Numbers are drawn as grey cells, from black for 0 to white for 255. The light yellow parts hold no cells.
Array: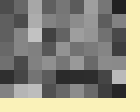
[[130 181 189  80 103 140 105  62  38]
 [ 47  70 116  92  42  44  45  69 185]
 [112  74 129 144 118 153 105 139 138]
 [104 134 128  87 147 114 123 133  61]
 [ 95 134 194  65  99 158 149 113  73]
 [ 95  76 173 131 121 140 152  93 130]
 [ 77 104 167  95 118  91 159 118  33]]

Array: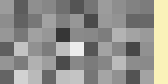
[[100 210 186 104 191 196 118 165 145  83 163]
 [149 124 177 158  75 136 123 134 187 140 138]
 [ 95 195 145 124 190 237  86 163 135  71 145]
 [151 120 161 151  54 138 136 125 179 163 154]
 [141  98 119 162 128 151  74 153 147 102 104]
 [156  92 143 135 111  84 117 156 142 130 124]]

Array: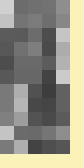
[[122 174  67  79  86]
 [196 107 106 117 141]
 [128 157  83  74  91]
 [121 181  72  69  97]
 [121 174  81  61  97]
 [ 88 103 103  67 203]
 [ 77 105 105  92 178]
 [ 87 113 126  74 172]
 [ 91  90 108  77 197]
 [194 116 123 110 135]
 [208 108 112 114 142]]

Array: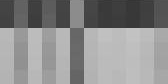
[[179 152 183 157 179 101 178 187 184 190 184 167]
 [181 145 186 150 181 106 180 187 187 189 183 162]
 [182 147 187 152 183 105 181 188 187 191 184 163]
 [184 153 188 158 184 103 183 192 188 194 188 169]
 [ 66 101  61  96  67 140  68  59  60  56  64  84]
 [ 68  98  63  92  68 140  70  58  62  56  63  82]]

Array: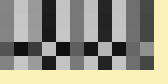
[[131 198 155  27 195 121 194  35 195 111  70]
 [ 83  16  59 188  16  94  22 181  19 103 144]
 [132 199 155  25 198 120 194  36 196 112  70]
 [131 198 154  27 196 120 193  35 194 111  70]
 [132 195 153  29 195 120 191  37 193 111  72]]

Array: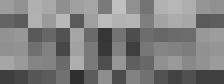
[[ 62  70  86  92 113  47  92 141  75 130 113  81  67  80  63  63]
 [165 153 133 131 106 174 122  78 151  95 104 144 153 137 146 155]
 [144 146 111 129  71 161 120  56 129  63 119 132 129 125 145 149]
 [146 151  89 103  81 165 106  54 115  77 109 102 107 108 152 157]
 [100  92 177 155 184  90 159 188 178 181 127 163 172 167  90  93]
 [157 146 176 168 143 160 166 122 192 144 116 177 183 174 149 144]]

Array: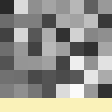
[[126 143 118  83 219 250 152  48]
 [113 111  73  84  75  87 229 171]
 [ 83 149 150 161  67 238 146 226]
 [110 152  66 185 159  67  49 166]
 [ 65 214  87 174  49 210 134 143]
 [108 128 127  69 171 162 191  57]
 [ 41 218 143 164 148 183  96 153]]
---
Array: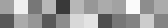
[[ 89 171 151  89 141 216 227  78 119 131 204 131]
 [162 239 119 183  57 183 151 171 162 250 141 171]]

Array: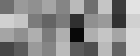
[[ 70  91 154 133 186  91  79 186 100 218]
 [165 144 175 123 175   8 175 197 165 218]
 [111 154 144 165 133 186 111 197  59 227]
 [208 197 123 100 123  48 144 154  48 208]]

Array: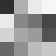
[[234 135 114  70]
 [103 144 188 200]
 [212 167 155  82]
 [ 47 176 234 246]]

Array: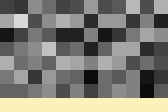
[[ 66  54 141 109  66  77 153  77  89 185  77 176]
 [ 22  66 120  89  33  33 129  22  54 120 165 141]
 [ 99  99 120 141  77 129  66 109 141 129  12  89]
 [176 109 129  99 176 165 129 176 153  77 109  77]
 [ 89 120 141 194  89 109  33  99 165 165  43  66]
 [120 165  54 153 109  99  12 109  89 129  22  54]
 [165 215  77 141 176 153  43 153 153  54 129  33]]

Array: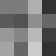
[[ 91  82 143 103]
 [164 103 203  50]
 [124 124 175  50]
 [152 133 184  62]]

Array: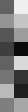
[[ 62  11]
 [186  30]
 [117  51]
 [ 86 157]
 [127 167]
 [148 197]
 [ 98 217]
 [ 98 239]]

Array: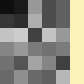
[[ 15  25 152  76  96]
 [ 55  45 174  76  96]
 [114  85 164 133  64]
 [105 143 105  96 183]
 [133 152 123 114 123]
 [195 204  64 195 152]]

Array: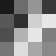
[[ 88  47 208 231]
 [ 26 108 149  57]
 [ 78 178 231 127]
 [118 220 167 137]]
